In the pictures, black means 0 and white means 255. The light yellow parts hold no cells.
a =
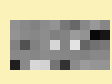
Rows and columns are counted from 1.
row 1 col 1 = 145
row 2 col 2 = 138
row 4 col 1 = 136
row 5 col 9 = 149
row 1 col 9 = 152
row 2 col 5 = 128
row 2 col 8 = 147
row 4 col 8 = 130
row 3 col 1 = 129
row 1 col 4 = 140
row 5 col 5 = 116
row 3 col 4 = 142
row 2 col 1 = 147
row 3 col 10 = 120
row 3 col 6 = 131
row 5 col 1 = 30

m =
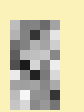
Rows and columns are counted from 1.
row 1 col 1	189
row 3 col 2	130
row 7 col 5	170
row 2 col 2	130
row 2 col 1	178
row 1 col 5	163
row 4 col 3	191
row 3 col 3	178
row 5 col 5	237
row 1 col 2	128
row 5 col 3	213
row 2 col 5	228
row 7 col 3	163
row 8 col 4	142

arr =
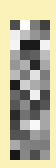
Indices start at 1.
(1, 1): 76
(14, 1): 23
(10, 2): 114
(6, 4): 123
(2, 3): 149
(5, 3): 37
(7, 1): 27
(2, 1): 238
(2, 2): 191
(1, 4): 63
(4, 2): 86
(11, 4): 166
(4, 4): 189
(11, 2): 195
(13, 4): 124

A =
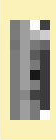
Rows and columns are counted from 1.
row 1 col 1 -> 121
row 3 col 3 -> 121
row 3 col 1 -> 115
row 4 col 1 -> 123
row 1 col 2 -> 158
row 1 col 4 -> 64
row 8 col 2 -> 135
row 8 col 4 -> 59
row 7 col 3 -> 126
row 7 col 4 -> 59
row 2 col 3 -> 182
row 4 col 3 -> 90
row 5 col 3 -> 121
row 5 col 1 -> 123

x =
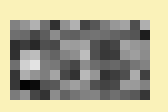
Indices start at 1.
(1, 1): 129
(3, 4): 79
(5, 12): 92
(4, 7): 142
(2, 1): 111
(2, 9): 115
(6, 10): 49
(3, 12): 164
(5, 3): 227
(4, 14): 140
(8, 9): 131
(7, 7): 159
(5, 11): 104
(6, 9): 150
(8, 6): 99
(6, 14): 64
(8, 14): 54
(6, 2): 174
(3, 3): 40
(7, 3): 12
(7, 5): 88
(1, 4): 111
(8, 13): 89
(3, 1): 45
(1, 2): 148
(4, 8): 189
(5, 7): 71
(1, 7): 177
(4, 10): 56
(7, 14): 130
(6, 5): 164
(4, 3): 189
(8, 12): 98
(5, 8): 141

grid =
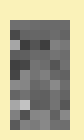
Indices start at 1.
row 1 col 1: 111
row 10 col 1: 128
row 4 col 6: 109
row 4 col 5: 115
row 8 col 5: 113
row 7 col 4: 110
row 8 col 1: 101
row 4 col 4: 105
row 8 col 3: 98
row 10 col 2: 81
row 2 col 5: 108
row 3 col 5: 128
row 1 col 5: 106
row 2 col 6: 100
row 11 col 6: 110
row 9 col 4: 95
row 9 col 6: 87
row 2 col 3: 102
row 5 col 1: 64
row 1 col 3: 108
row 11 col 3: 123
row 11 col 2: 129

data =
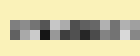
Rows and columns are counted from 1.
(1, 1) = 127
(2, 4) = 21
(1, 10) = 177
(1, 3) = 116
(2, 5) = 152
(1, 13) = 160
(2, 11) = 115

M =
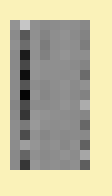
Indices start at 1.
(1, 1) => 147
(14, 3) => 144
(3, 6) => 144
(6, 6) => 141
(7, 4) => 137
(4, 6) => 148
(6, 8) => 107
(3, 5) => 142
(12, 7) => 139
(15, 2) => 54
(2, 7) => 139
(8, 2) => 5
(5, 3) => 148
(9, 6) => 147
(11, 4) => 143
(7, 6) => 146
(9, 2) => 75
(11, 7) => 140
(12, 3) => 145
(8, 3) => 147
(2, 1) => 139
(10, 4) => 146
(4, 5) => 143
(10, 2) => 53
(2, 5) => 142
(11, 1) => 141
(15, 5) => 143
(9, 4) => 139
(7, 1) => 138
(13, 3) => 149
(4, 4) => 129
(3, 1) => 144
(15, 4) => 140

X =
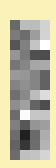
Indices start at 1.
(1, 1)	105
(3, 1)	85
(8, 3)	188
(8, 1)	111
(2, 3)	157
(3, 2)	129
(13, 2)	54
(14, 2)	191
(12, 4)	173
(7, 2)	144
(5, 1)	118
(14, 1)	108
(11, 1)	127
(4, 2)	122
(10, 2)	251
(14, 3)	195
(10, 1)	108

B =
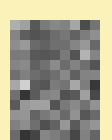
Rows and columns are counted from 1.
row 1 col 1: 175
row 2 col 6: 119
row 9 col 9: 146
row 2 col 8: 125
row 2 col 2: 94
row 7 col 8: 125
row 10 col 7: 146
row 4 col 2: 123
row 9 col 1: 90
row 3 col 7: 133
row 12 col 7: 71
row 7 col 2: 208
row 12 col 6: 110
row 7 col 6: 116
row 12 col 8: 129
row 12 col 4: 134
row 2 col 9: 143
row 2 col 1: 133
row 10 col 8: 87
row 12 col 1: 106
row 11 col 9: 149
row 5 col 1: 132
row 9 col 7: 137
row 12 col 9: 101
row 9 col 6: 121
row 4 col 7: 84
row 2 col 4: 90
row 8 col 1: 112
